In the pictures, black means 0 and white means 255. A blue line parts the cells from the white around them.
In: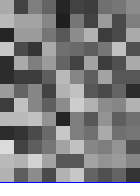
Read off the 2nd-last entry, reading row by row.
100
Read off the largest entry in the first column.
219
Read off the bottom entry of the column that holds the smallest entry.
178
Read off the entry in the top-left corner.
170
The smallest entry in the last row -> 52
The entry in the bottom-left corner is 178
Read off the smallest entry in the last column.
44
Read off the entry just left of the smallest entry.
134
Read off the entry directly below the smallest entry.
87
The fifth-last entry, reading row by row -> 199
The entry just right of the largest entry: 66
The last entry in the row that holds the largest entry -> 80
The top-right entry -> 140
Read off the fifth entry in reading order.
37
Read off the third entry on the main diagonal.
155
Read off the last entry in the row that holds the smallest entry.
126
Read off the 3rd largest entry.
205
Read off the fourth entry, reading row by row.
100
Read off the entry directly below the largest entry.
185
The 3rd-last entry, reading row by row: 80
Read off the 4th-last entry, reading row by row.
100
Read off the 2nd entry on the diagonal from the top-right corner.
74

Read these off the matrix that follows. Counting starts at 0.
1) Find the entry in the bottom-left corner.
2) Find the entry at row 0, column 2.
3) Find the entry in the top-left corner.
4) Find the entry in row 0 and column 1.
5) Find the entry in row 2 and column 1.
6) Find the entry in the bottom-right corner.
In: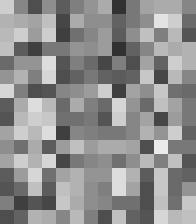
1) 78
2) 78
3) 206
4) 134
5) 206
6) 192

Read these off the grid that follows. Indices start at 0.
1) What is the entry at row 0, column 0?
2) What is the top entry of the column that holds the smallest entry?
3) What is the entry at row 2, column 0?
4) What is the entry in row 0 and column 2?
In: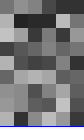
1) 117
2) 144
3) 194
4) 130

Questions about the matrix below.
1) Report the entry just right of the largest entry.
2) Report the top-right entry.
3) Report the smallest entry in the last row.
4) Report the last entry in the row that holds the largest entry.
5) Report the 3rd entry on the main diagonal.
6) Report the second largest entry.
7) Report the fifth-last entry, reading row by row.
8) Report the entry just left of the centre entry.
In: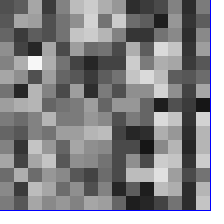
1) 174
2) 123
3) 30
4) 87
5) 93
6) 224
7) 38
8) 158

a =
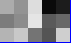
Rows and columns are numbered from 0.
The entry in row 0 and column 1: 147
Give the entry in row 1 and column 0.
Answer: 124
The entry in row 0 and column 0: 172
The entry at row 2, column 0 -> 180

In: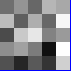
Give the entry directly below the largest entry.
208
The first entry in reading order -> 111
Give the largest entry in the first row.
182
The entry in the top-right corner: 168
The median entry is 142
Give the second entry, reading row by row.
148
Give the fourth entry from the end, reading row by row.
38
